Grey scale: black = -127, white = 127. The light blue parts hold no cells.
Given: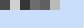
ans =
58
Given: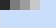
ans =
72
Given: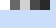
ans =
-86
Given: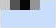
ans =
21
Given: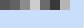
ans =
53
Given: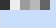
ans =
-26
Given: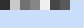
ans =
-38
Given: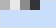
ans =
-75
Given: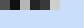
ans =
78
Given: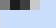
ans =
73
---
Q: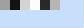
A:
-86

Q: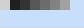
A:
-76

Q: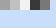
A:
-7

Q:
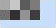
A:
-66

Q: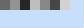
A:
-56

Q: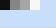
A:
5

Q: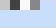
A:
7
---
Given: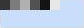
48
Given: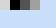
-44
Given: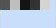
-107
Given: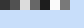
92
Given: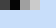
32
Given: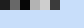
-121
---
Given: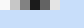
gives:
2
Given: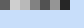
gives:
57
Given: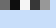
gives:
117
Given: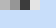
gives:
-67
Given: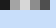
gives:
87
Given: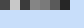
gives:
-68
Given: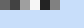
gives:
31
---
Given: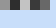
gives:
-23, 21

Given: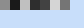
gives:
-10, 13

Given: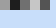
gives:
-43, 30

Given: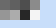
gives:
11, 22

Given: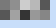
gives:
-40, -40

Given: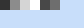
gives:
-17, -76

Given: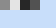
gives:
-45, 11

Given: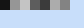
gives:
3, -107

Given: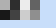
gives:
-28, -103

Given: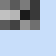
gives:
-70, -37
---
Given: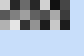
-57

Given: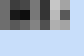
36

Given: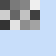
111

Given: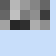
-25

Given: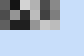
9

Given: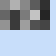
-79
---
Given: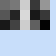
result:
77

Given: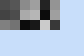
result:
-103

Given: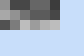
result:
28

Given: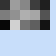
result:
-11

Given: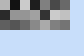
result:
42

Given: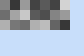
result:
60

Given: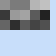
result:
-36

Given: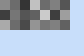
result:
-9
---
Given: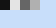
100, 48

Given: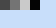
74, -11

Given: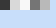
120, 89

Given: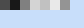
105, 84

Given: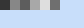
94, 40

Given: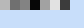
98, 56

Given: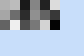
111, 92

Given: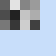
99, 78
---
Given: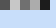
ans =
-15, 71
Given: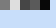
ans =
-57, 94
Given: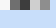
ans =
-66, 119
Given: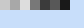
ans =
-7, 93
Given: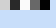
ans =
122, 122
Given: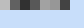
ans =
-39, 61
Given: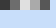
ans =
96, 96
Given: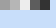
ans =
109, 109
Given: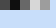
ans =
-23, 87
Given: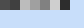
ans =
32, 79
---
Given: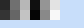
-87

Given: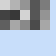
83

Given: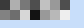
-69

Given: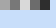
38

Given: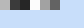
56

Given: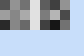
-43

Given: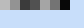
59

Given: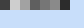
-64
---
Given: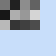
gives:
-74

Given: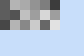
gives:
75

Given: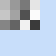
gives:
-27

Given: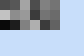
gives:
47

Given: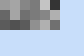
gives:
16

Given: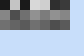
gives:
-27

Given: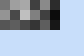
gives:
-74

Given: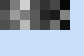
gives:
-67

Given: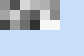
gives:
-78
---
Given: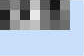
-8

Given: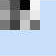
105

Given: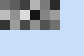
29

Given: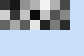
7

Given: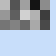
-66

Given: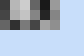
5

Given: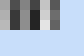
-18
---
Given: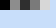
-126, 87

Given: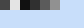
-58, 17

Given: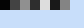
-123, 4

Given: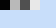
-124, 104

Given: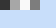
-75, -2

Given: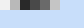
113, 69

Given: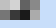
64, 43

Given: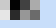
74, -20

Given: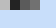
60, -14

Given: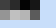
-64, -36
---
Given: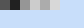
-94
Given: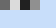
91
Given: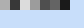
-71
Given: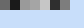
-101
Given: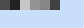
-93
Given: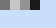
70
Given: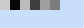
-119
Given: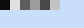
97
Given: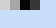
38
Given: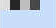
-89
